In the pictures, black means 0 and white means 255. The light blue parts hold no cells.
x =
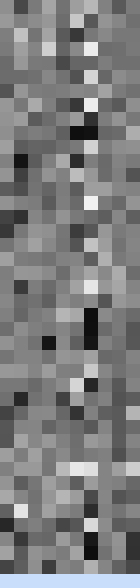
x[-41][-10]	143
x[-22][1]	150
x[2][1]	193
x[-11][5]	106
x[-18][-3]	107
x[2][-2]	120
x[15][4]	147
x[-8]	[128, 153, 153, 118, 185, 231, 222, 132, 159, 205]
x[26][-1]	124
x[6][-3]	163
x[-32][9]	173
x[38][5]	121
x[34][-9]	93
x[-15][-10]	152
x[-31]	[159, 92, 100, 98, 111, 121, 209, 125, 141, 144]
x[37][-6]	70
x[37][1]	115
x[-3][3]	103
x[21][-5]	127
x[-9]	[158, 125, 160, 120, 137, 112, 123, 128, 80, 118]
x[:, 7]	[129, 148, 136, 109, 125, 103, 163, 105, 125, 103, 125, 106, 107, 158, 121, 94, 151, 157, 176, 137, 151, 85, 138, 107, 129, 105, 134, 119, 129, 95, 132, 143, 128, 132, 132, 134, 129, 140, 126, 114, 133]
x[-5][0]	97
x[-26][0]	67
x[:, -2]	[89, 134, 120, 111, 112, 140, 123, 90, 147, 107, 141, 131, 127, 134, 105, 135, 122, 115, 121, 172, 166, 151, 121, 122, 114, 108, 113, 88, 83, 90, 89, 91, 80, 159, 128, 84, 116, 91, 147, 144, 97]
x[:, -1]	[122, 112, 120, 121, 112, 130, 113, 143, 120, 173, 144, 122, 83, 130, 148, 95, 130, 133, 130, 109, 132, 141, 107, 86, 87, 131, 124, 131, 92, 180, 107, 132, 118, 205, 104, 95, 134, 97, 50, 49, 72]
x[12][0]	148
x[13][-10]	92
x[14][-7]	91
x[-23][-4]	94
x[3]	[122, 159, 132, 207, 101, 137, 236, 109, 111, 121]
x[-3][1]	57
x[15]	[67, 49, 133, 116, 147, 121, 109, 94, 135, 95]
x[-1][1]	94
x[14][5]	106
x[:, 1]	[72, 128, 193, 159, 152, 108, 150, 120, 156, 116, 92, 20, 64, 78, 128, 49, 120, 138, 124, 150, 59, 106, 102, 141, 130, 131, 150, 120, 39, 103, 132, 164, 125, 153, 93, 133, 228, 115, 57, 90, 94]
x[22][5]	168

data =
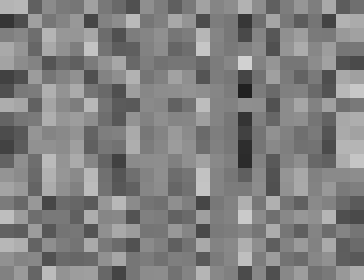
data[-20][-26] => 180
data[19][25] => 172
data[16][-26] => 98
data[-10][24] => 181
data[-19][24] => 178
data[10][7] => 119
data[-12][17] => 52
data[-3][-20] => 170
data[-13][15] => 132
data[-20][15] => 133
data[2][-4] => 122
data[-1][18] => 135
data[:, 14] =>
[162, 77, 182, 198, 104, 84, 142, 189, 159, 106, 110, 162, 194, 196, 70, 159, 73, 169, 89, 181]
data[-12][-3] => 99
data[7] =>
[173, 166, 97, 165, 138, 125, 184, 116, 91, 89, 138, 135, 97, 115, 189, 132, 130, 143, 142, 81, 140, 166, 130, 161, 111, 121]
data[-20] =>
[180, 183, 96, 139, 122, 118, 161, 120, 105, 80, 143, 125, 95, 121, 162, 133, 141, 178, 141, 95, 125, 150, 126, 169, 92, 111]
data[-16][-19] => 146
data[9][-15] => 132
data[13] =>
[164, 153, 100, 172, 144, 129, 188, 114, 88, 97, 134, 141, 102, 113, 196, 132, 124, 123, 141, 80, 146, 169, 131, 153, 122, 127]
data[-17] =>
[169, 149, 102, 169, 145, 126, 195, 115, 93, 95, 130, 141, 101, 110, 198, 130, 121, 128, 140, 80, 149, 172, 135, 157, 118, 119]
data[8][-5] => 143
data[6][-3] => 83
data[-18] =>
[127, 135, 110, 181, 151, 150, 167, 108, 80, 125, 133, 144, 118, 125, 182, 133, 119, 73, 133, 87, 144, 158, 122, 121, 153, 161]
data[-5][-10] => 131
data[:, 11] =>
[125, 128, 144, 141, 114, 129, 141, 135, 143, 132, 135, 142, 143, 141, 112, 125, 118, 128, 113, 141]
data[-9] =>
[99, 143, 110, 187, 148, 171, 134, 100, 65, 139, 141, 142, 128, 144, 162, 137, 128, 43, 130, 89, 130, 143, 104, 97, 173, 197]
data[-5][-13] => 106
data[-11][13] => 139
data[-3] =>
[183, 175, 99, 143, 125, 116, 170, 121, 107, 81, 139, 128, 95, 115, 169, 131, 137, 175, 142, 94, 131, 155, 130, 170, 93, 107]
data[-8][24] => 138
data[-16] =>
[163, 140, 131, 84, 106, 95, 123, 146, 167, 104, 126, 114, 118, 118, 104, 124, 135, 209, 130, 149, 118, 118, 140, 162, 82, 74]
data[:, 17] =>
[178, 55, 73, 128, 209, 69, 32, 143, 52, 65, 45, 43, 95, 123, 176, 202, 133, 175, 191, 75]
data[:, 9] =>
[80, 186, 125, 95, 104, 178, 158, 89, 147, 170, 174, 139, 111, 97, 139, 83, 156, 81, 118, 118]
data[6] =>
[79, 121, 124, 176, 147, 171, 117, 105, 79, 158, 135, 141, 142, 147, 142, 134, 124, 32, 124, 106, 128, 130, 106, 83, 184, 200]
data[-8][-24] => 106
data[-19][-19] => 130

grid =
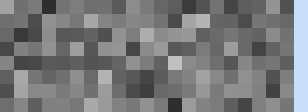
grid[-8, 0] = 162
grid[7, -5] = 94
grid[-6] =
[104, 57, 73, 141, 87, 89, 99, 80, 145, 125, 173, 139, 148, 151, 96, 106, 118, 105, 99, 139, 114]
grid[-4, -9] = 192
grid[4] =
[133, 69, 72, 90, 87, 95, 83, 87, 101, 145, 124, 97, 192, 138, 130, 111, 86, 135, 112, 118, 95]
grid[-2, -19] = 136
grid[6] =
[79, 164, 136, 137, 122, 134, 112, 155, 109, 75, 63, 105, 109, 122, 151, 122, 144, 142, 129, 66, 137]
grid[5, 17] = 144
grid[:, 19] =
[147, 111, 139, 99, 118, 82, 66, 143]
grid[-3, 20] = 126
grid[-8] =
[162, 112, 122, 46, 116, 125, 110, 112, 89, 140, 122, 102, 93, 60, 83, 115, 69, 93, 98, 147, 82]
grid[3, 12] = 88
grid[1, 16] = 99
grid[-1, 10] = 145
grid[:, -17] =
[116, 134, 87, 102, 87, 112, 122, 129]
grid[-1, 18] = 128
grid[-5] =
[72, 129, 118, 146, 102, 157, 86, 145, 149, 70, 139, 154, 88, 96, 123, 103, 156, 105, 68, 99, 118]
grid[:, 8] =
[89, 124, 145, 149, 101, 98, 109, 130]
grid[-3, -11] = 69
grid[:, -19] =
[122, 77, 73, 118, 72, 117, 136, 95]
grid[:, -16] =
[125, 119, 89, 157, 95, 142, 134, 119]
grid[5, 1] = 168
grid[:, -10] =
[102, 115, 139, 154, 97, 92, 105, 122]

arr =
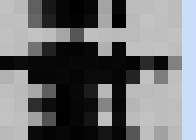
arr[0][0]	193
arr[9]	[186, 189, 9, 4, 7, 3, 5, 20, 5, 86, 190, 162, 186]
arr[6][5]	8
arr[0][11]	192
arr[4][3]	7
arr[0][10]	189
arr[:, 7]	[164, 169, 188, 176, 6, 10, 184, 133, 192, 20]
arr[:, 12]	[187, 188, 193, 190, 129, 191, 193, 190, 191, 186]
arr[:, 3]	[24, 32, 189, 34, 7, 6, 94, 13, 82, 4]
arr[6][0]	190
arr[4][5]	8
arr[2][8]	186
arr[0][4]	5
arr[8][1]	191
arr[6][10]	187
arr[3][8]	8
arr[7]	[193, 187, 45, 13, 2, 6, 10, 133, 7, 182, 190, 189, 190]
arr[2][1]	189
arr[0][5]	0
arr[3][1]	188
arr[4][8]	8
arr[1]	[190, 191, 101, 32, 6, 3, 12, 169, 1, 186, 194, 191, 188]
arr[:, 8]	[7, 1, 186, 8, 8, 6, 9, 7, 12, 5]
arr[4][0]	6
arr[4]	[6, 11, 7, 7, 6, 8, 8, 6, 8, 4, 42, 7, 129]
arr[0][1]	186
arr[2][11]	190
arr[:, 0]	[193, 190, 193, 191, 6, 178, 190, 193, 194, 186]

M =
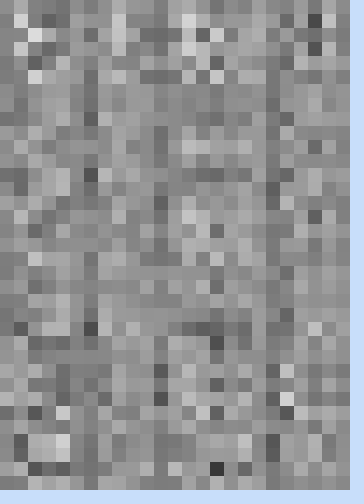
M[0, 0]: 141
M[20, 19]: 121
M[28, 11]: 82
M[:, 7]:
[143, 145, 163, 140, 157, 168, 153, 151, 177, 139, 139, 146, 182, 153, 129, 140, 147, 137, 166, 163, 139, 163, 172, 181, 136, 136, 120, 138, 107, 166, 144, 157, 155, 124, 166]
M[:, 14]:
[146, 174, 101, 183, 183, 117, 137, 139, 122, 130, 178, 130, 110, 149, 142, 178, 184, 172, 129, 146, 175, 145, 136, 94, 151, 163, 153, 147, 167, 192, 143, 158, 151, 159, 136]
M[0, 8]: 172
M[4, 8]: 134
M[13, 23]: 131
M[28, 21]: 143
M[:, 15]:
[116, 142, 202, 150, 101, 197, 122, 126, 112, 155, 161, 152, 105, 139, 152, 153, 109, 159, 185, 122, 110, 163, 116, 101, 79, 116, 159, 97, 163, 97, 133, 168, 155, 56, 177]
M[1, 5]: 159
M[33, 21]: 170
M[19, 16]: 144
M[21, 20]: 131
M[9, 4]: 125
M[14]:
[160, 146, 172, 148, 116, 128, 119, 129, 164, 151, 142, 97, 144, 174, 142, 152, 140, 160, 150, 104, 180, 141, 128, 137, 127]
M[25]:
[148, 155, 122, 131, 135, 136, 135, 136, 145, 142, 157, 131, 159, 151, 163, 116, 151, 142, 142, 129, 144, 159, 143, 153, 144]
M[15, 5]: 150
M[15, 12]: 158
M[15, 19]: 134
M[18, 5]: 150
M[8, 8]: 156
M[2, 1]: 134
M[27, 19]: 124
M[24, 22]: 132
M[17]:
[145, 159, 151, 134, 142, 143, 143, 137, 158, 133, 142, 114, 149, 176, 172, 159, 157, 175, 147, 122, 152, 154, 120, 152, 131]
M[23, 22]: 191
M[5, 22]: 118
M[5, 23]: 145
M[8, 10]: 146
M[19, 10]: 147
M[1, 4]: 111
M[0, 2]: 129

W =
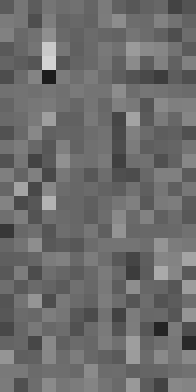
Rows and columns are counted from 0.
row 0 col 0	91
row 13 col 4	108
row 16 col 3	85
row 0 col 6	101
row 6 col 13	107
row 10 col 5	99
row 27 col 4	118
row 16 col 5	104
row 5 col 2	132
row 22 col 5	88
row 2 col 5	98
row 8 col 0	106
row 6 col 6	116
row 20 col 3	100
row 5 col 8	94
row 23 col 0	72
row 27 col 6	132
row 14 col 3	179
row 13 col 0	102
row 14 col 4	102
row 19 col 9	60
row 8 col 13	134
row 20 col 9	142
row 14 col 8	118
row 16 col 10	104
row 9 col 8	74
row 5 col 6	124
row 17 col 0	103
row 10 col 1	125
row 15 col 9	106
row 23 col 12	123
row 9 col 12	96
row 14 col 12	125
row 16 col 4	110
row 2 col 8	99
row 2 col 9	117
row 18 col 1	96
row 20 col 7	121
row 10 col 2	104
